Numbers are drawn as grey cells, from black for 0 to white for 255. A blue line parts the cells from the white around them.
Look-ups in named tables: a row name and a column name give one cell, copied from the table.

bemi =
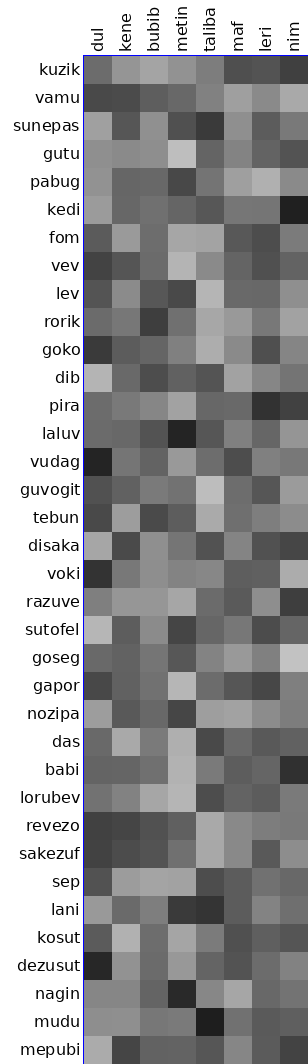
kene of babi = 101
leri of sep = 113
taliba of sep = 77
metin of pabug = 72
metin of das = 175
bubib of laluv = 83
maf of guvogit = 109
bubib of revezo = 81
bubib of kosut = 109
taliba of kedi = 87
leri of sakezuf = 89
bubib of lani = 126
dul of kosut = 91
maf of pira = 105
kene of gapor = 97
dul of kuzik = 108
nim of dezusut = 130
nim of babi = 48
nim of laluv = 149
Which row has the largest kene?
kosut

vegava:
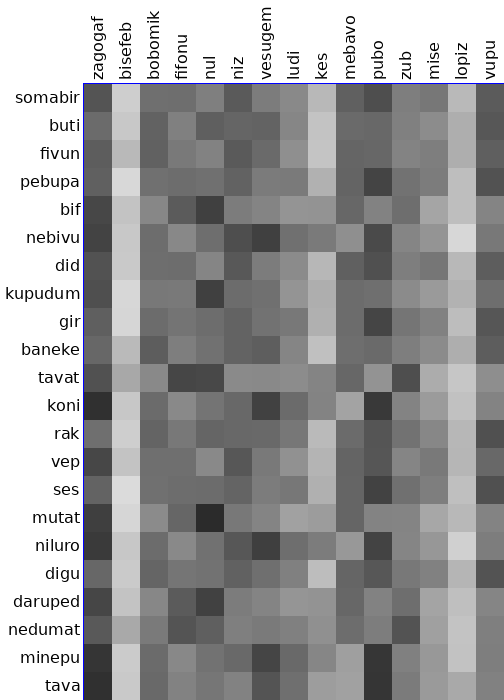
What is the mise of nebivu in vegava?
148
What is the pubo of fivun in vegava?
103
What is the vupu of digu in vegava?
83
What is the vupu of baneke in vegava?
93
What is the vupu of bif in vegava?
132
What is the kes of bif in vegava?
147
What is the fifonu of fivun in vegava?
121
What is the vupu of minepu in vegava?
126
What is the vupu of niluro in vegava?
125
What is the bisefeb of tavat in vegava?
168
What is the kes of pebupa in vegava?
177
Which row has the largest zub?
kupudum

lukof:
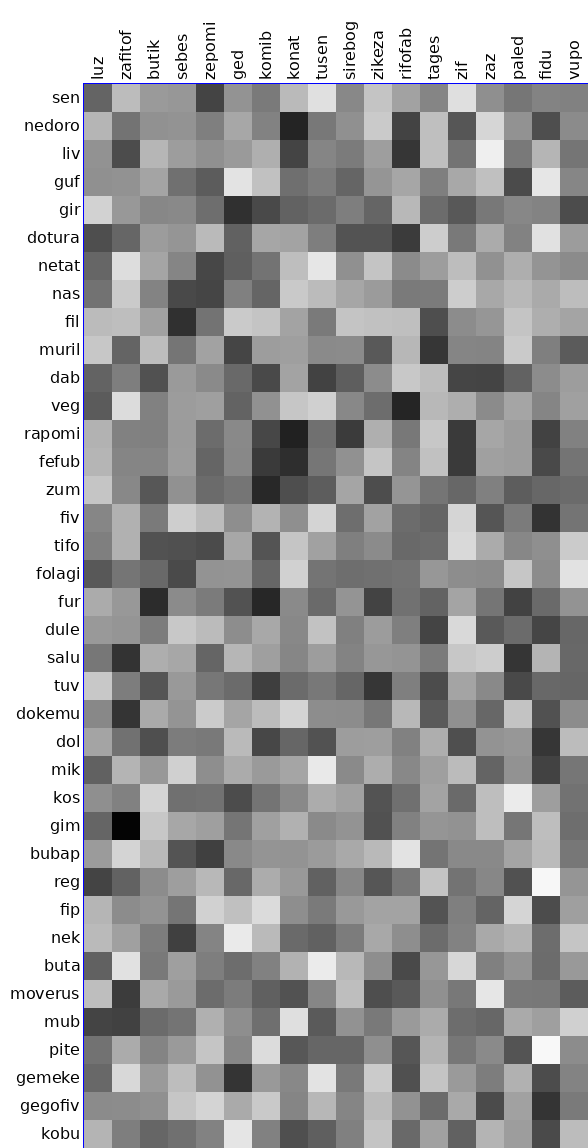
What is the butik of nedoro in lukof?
145
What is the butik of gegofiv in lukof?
144
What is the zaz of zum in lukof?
128
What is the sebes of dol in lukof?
124
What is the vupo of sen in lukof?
129
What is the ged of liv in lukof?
154
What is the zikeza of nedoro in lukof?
202
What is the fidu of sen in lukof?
131
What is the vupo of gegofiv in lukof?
122
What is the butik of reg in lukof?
140
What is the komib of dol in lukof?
71
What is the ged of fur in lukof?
82
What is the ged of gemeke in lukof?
52
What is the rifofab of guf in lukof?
166

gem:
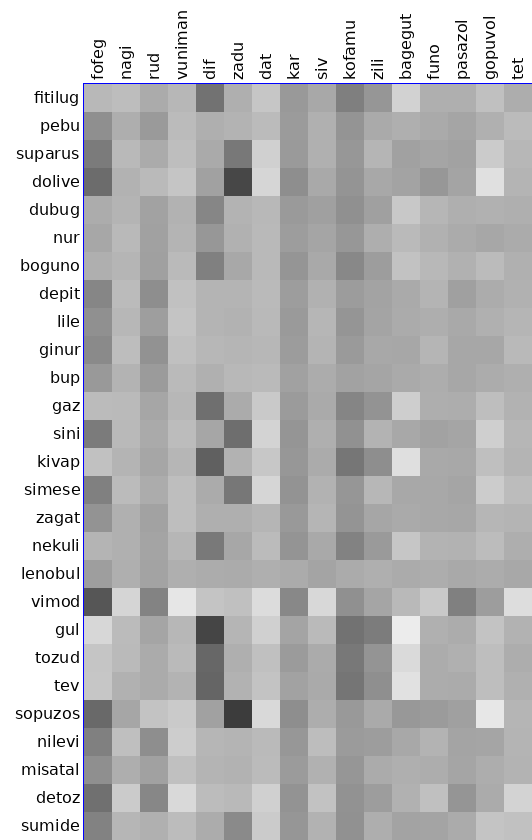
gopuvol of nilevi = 165
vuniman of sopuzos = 202
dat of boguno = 185
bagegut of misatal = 175
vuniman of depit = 193
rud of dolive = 186
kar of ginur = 156
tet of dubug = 175

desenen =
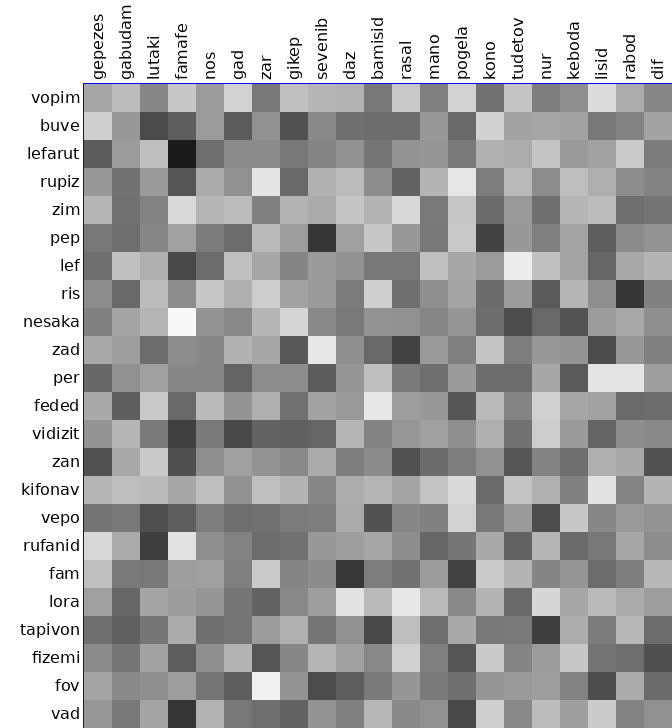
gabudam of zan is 168
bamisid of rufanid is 166
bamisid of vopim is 120
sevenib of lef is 154
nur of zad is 152
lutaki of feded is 200
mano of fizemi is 127
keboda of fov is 130
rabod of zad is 151
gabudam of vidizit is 181
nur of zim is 111
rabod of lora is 170
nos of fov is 117

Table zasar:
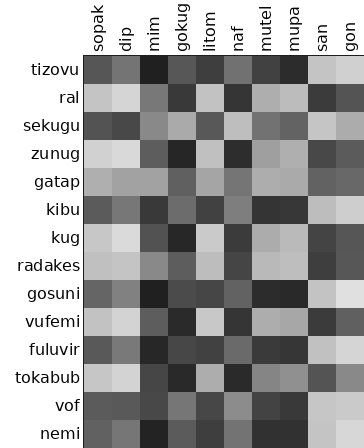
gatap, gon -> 104
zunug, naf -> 45
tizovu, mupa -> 44
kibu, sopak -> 91
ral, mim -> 120
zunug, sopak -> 209
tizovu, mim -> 32
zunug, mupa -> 175
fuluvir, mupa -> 54
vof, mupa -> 57
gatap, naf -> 117
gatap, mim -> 162
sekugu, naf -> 190
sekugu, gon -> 172
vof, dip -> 89

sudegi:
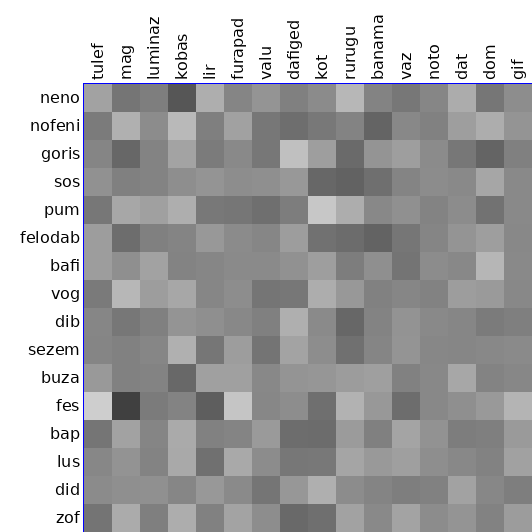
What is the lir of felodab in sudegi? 152
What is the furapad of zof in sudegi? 163
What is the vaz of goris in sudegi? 158
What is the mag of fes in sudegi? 64
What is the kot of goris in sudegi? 158
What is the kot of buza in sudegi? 150
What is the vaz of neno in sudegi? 119
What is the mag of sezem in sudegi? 129
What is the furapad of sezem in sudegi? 157
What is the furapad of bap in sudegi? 132
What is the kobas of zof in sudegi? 173
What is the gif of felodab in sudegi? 136
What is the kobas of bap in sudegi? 170
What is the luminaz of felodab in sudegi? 128

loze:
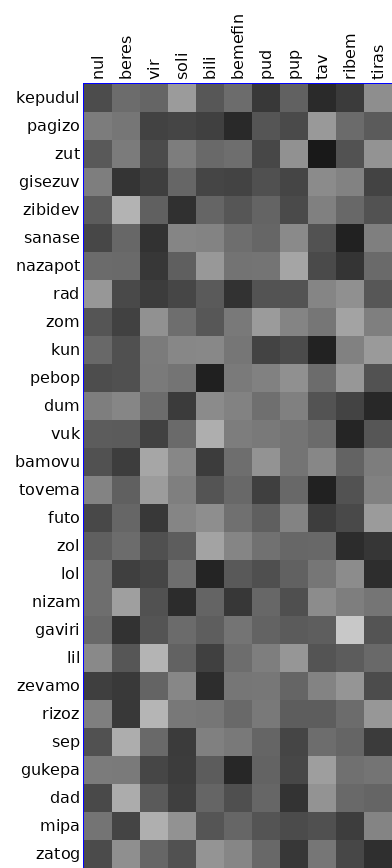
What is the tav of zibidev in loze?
128
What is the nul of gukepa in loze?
123
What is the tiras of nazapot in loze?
106
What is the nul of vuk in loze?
92
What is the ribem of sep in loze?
101
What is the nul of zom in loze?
85
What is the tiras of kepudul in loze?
142
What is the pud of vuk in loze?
121
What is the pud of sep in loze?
101
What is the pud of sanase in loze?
102
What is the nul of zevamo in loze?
63
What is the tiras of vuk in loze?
86
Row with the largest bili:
vuk

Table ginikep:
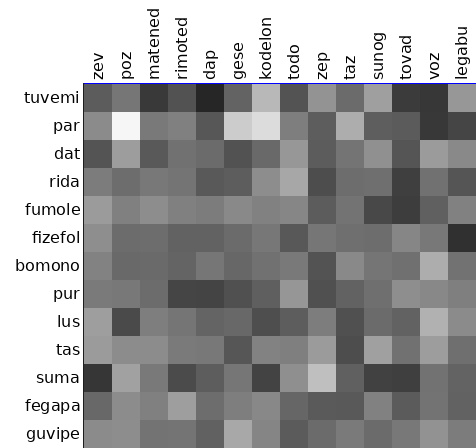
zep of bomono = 83
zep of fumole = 92
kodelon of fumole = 129
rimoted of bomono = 100
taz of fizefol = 111
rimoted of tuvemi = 82
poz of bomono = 105
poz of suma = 161
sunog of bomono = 117
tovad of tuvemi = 59
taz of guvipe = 122
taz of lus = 80
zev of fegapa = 104
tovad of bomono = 112
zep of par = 93
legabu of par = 69

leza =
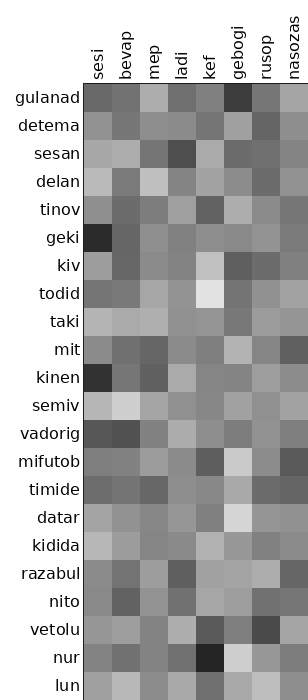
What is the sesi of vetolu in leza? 150
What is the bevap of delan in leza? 122
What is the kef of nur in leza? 37
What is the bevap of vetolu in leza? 158
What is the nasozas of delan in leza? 146
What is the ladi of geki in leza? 129
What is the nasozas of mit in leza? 96
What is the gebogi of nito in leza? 158
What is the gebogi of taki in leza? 120
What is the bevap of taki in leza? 170
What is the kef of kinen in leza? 133
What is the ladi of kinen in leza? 170
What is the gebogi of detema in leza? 160
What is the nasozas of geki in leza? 122
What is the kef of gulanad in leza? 128
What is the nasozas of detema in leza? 142
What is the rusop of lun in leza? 190
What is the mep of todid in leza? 166
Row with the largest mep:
delan

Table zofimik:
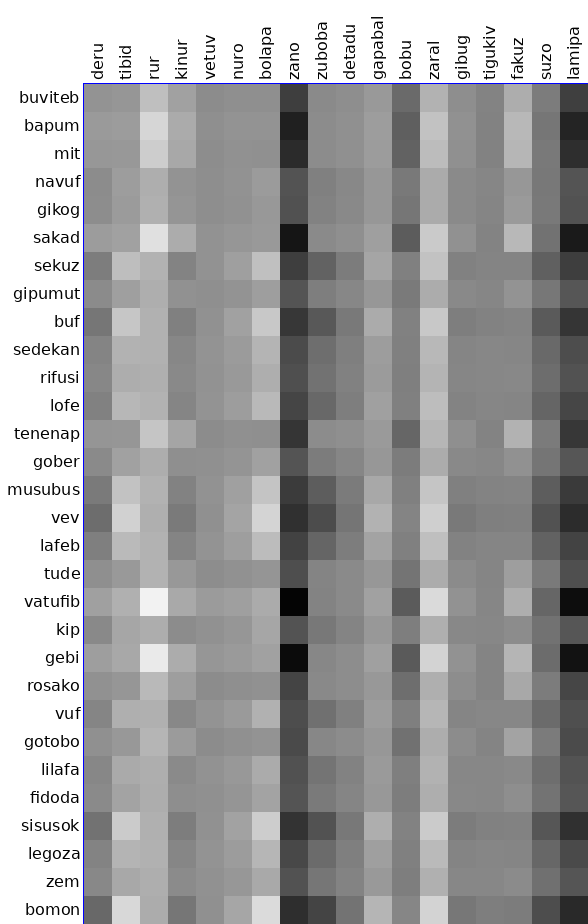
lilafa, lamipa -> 83
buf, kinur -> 128
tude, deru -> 143
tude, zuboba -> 132
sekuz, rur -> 178
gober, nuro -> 148
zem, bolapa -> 169
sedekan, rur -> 177
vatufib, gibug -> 146
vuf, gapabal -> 156
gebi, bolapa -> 161
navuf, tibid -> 157
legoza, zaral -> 186
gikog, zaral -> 171

